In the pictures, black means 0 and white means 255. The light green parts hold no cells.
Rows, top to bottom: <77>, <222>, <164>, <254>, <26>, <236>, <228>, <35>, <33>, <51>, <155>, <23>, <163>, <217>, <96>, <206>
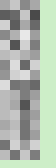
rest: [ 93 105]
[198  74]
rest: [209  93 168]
[105]
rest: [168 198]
[137 168]
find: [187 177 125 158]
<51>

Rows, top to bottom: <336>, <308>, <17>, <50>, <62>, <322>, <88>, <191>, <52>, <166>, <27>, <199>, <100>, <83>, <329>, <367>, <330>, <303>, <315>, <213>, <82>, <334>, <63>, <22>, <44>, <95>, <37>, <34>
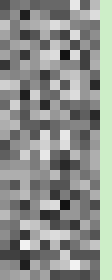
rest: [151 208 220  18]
[220  64 163]
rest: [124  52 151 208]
[220  18 220  64 163]
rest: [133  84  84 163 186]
[220]
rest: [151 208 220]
[ 18 220  64 163]
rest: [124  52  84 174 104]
[ 64 220 104 142]
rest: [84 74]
[104]
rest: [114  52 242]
[196  64 186  74 114 163 196]

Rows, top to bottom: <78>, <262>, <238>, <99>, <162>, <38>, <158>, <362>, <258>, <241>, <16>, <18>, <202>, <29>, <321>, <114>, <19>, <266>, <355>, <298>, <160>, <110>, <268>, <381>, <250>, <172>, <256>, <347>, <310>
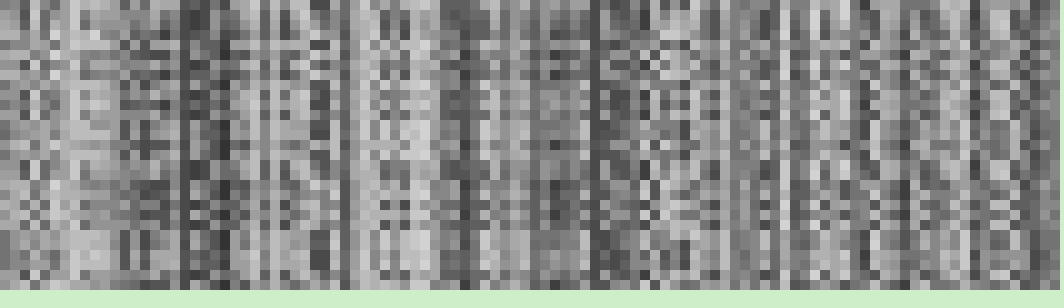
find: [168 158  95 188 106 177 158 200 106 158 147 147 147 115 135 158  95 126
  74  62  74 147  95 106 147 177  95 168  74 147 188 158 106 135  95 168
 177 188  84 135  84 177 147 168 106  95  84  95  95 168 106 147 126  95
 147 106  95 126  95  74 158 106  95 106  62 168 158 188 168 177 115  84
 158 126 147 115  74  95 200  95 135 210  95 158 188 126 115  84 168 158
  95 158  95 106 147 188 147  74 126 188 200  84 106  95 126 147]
<238>
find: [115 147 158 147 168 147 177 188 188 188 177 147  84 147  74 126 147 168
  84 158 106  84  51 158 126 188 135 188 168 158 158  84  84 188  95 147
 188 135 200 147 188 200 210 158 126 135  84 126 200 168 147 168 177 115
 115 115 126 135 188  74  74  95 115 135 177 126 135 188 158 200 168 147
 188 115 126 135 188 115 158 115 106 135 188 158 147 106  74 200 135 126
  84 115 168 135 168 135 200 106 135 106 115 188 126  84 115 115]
<381>
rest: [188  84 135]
[ 84 177 147 168 106  95  84  95  95 168 106 147 126  95 147 106  95 126
  95  74 158 106  95 106  62 168 158 188 168 177 115  84 158 126 147 115
  74  95 200  95 135 210  95 158 188 126 115  84 168 158  95 158  95 106
 147 188 147  74 126 188 200  84 106  95 126 147]
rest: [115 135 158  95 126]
[ 74  62  74 147  95 106 147 177  95 168  74 147 188 158 106 135  95 168
 177 188  84 135  84 177 147 168 106  95  84  95  95 168 106 147 126  95
 147 106  95 126  95  74 158 106  95 106  62 168 158 188 168 177 115  84
 158 126 147 115  74  95 200  95 135 210  95 158 188 126 115  84 168 158
  95 158  95 106 147 188 147  74 126 188 200  84 106  95 126 147]
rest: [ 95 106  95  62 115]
[ 74  95  95 126  74  84 106 158 106 158  74 106 158 200 158 158  84 158
 177 200  95 168  84 188 158 135 126 135  62  95 106 135 106 158 115  84
 135  62  84 106 106  74 147 147 126  95 126 106 200 188 177 126 126  95
 135 126 168 106  84 115 210  74 106 188  95 147 126 126 158 106 147 126
  74 177 126  95 106 168 147  95 106 168 177 115  74 115 147 135]
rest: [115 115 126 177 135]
[126 106 126 177  84  95 147 115]
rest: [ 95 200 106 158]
[158 200 115 158 158 147 135 126 135 168 106 135  74  62  74 147 106 106
 158 188  95 177  84 158 188 147  95 135  95 168 177 177  95 126 106 177
 158 168  95  84  84 106  95 177 106 147 135 106 147 126 106 135 106  74
 158  95  84 115  62 177 135 188 158 188 115  74 168 126 135 115  74  95
 200 106 135 210  95 168 200 135 106  84 177 168 106 147  84 106 158 188
 158  74 126 188 200  84 115  95 115 135]

